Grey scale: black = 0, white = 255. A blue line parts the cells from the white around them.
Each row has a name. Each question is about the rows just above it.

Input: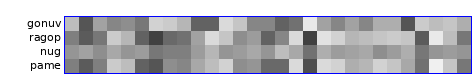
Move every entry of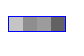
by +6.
[203 148 162 104]
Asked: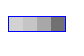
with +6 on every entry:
[216 203 174 119]
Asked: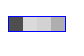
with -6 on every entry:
[ 72 212 204 168]

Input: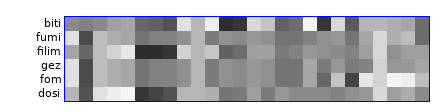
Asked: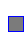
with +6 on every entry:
[129]
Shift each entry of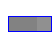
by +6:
[136 136 150]
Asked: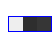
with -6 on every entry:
[232  40  48]
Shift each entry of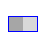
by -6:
[160 210]
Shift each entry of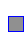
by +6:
[150]

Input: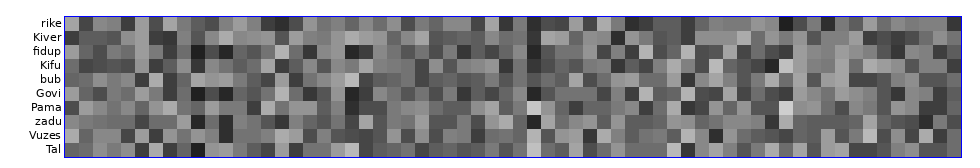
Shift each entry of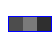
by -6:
[ 71 116  41]
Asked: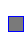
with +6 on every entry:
[128]

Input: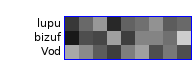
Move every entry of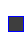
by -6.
[56]
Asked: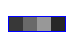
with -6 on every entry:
[ 50  99 146  34]
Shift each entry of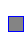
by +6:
[138]

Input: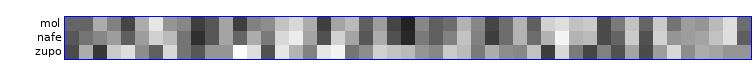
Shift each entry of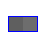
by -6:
[ 89 103]
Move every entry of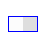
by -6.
[246 216]
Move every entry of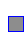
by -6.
[135]
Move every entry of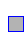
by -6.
[173]
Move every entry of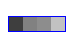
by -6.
[ 56 123 135 188]

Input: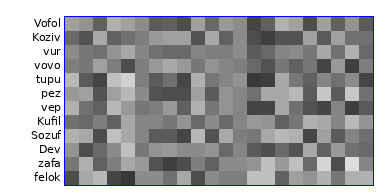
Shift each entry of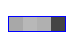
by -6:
[162 178 170  63]
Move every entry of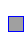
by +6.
[166]
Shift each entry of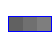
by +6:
[103 118 132]
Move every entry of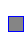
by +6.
[139]

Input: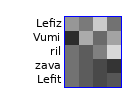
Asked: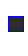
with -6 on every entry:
[38]
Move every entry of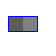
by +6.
[ 98 134]
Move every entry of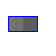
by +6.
[120  98]
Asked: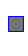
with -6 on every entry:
[108]

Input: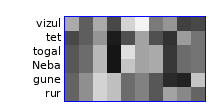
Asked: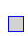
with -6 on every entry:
[205]
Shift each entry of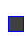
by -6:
[58]
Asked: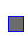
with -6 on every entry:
[102]
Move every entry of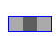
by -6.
[164  88 164]
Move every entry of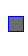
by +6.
[114]

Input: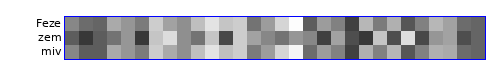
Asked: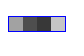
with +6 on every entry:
[168  84  62 203]
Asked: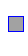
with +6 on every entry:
[168]
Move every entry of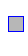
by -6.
[177]
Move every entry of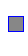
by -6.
[129]
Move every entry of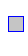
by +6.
[203]

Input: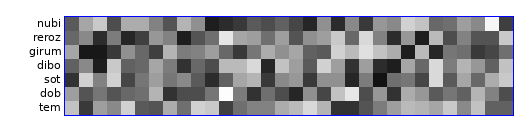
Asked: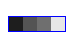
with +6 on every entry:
[ 36  90 117 236]
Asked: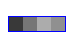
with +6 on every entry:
[ 63 124 178 150]
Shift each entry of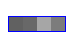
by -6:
[ 91  98 160 118]
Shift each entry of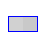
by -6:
[203 195]

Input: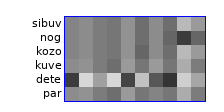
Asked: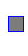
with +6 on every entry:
[130]
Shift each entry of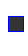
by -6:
[46]
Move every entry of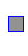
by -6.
[140]
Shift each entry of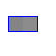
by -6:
[126 134]

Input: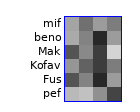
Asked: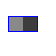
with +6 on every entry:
[143  67]
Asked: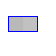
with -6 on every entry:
[179 187]
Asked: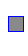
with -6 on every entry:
[131]

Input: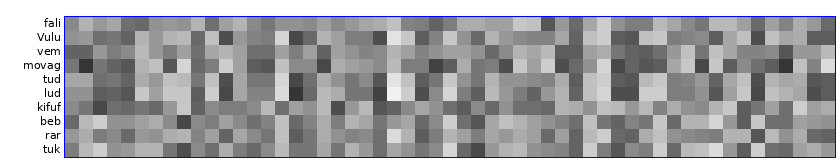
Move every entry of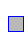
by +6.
[191]
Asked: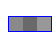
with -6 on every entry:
[132  99 146]
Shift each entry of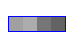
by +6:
[166 178 124 105]
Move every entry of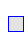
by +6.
[233]
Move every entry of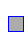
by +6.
[178]

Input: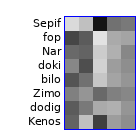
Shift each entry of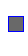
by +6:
[111]
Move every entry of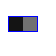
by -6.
[ 14 107]
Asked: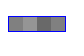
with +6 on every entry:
[134 155 111 134]
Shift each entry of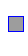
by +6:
[163]
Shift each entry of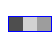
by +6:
[ 84 216 163]
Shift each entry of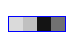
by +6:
[224 198  26 119]
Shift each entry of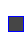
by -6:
[64]

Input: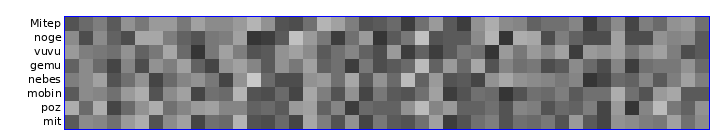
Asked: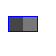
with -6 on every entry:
[ 63 114]
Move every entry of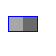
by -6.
[161 100]
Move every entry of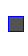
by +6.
[89]

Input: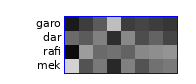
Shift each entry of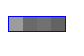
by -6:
[150 100 107  93]
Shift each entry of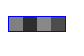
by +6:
[134  52 142  83]
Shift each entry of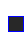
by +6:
[46]

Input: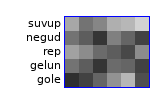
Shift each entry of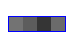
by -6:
[109  87  47 101]
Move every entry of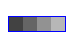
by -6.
[ 60  95 140 177]
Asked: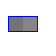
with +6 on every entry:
[121 140]
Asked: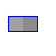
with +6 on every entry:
[167 146]

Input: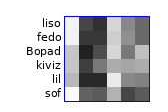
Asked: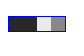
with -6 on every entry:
[ 35  35 228 130]
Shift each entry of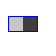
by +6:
[204  69]
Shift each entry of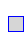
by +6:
[220]
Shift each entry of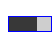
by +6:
[ 62  62 212]
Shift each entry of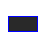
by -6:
[35 35]

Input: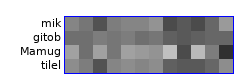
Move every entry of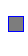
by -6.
[119]
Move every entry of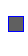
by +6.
[102]
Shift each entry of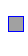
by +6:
[167]

